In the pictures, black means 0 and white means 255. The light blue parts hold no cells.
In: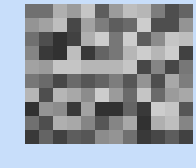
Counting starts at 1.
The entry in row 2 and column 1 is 148
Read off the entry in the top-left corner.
112
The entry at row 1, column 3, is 175
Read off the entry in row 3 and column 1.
112
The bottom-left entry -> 57
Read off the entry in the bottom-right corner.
65
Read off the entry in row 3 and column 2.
78
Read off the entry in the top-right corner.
100
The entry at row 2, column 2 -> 162
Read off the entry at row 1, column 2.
112

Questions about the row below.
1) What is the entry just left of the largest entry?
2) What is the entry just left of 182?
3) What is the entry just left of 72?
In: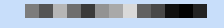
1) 169
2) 84
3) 97

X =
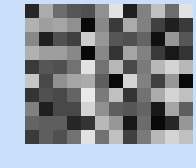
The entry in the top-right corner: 226
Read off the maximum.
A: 233
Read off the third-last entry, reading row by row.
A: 184
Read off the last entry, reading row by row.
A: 192
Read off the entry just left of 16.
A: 100
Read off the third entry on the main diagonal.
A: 80
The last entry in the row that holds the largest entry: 192
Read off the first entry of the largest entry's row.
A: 52
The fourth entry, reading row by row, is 86
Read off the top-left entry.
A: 38
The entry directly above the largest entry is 171
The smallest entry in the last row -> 58
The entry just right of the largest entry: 122
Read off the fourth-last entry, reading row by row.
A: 122
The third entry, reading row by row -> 108
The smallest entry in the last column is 9
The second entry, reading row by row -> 171
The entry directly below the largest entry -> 212
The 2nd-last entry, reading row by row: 212
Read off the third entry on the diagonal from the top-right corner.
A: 16

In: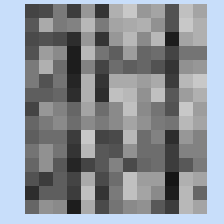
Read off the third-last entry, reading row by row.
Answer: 60
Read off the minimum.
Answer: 21
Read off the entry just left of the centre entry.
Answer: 109
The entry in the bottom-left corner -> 102
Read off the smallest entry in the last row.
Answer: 29
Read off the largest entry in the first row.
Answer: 200
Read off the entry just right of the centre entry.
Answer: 192
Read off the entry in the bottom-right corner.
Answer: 164
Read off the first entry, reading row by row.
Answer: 68
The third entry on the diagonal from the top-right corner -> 29
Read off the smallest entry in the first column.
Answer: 45
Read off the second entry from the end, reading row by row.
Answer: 184
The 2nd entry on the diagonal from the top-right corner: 200
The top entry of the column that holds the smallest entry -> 82
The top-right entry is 164
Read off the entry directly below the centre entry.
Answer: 138
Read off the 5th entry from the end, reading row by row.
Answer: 145
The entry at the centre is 138
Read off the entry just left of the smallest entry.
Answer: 157
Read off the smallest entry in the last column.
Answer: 102
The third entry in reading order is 122
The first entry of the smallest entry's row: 82
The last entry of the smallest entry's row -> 164
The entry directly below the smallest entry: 29
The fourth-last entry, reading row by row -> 88

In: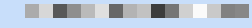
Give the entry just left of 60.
194
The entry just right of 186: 223
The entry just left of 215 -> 171

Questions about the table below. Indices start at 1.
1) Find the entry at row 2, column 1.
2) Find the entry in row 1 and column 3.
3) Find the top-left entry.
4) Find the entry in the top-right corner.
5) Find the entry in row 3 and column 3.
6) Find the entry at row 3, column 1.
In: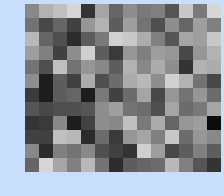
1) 115
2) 192
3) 136
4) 214
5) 79
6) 184

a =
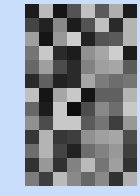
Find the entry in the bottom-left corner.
123
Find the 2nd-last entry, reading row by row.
49
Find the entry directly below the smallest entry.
200
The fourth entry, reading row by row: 83
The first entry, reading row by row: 28
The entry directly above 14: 200
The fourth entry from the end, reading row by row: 103
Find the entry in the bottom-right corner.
174
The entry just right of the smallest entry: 76
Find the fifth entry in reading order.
192
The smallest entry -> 14
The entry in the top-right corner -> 28
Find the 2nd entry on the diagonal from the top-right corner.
42
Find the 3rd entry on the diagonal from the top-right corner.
83
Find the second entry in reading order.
186
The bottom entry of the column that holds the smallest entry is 137

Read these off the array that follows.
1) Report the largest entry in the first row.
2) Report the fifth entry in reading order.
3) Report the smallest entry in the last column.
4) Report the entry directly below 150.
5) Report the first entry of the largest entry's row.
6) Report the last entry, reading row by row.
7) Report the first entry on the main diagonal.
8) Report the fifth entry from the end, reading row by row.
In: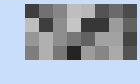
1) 190
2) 184
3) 68
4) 126
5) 190
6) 83
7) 62
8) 36

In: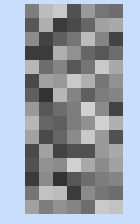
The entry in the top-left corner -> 125
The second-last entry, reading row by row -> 201
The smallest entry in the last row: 109
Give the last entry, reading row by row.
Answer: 194
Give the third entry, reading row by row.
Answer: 201
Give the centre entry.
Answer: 125
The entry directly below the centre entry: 125
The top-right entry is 109
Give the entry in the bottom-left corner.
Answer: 161
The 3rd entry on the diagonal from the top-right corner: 188
